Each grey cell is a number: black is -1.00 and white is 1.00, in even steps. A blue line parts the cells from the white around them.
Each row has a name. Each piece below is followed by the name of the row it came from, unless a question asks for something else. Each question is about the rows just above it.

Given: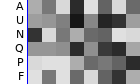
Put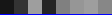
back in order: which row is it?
U
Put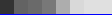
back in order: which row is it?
F
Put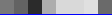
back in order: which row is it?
A
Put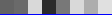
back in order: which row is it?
A
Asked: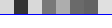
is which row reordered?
N

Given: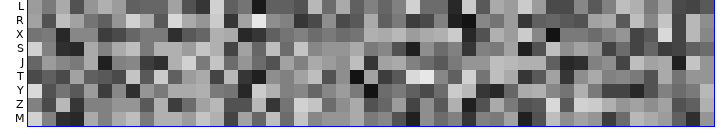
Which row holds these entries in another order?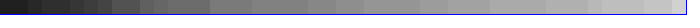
M
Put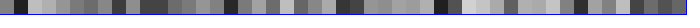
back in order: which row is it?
S
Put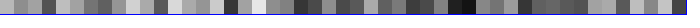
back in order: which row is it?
R
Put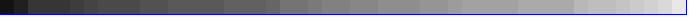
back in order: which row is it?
R
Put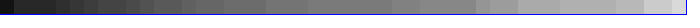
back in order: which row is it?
X

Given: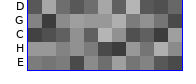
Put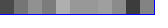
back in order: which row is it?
G
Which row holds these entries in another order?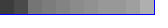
G
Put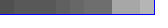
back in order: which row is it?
D
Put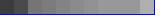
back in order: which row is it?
H
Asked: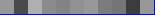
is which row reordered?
H

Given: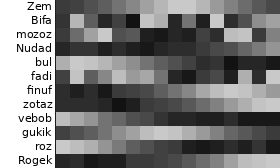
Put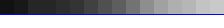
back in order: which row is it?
bul
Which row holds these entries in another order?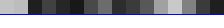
Rogek
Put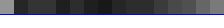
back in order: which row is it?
Nudad
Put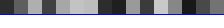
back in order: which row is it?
finuf

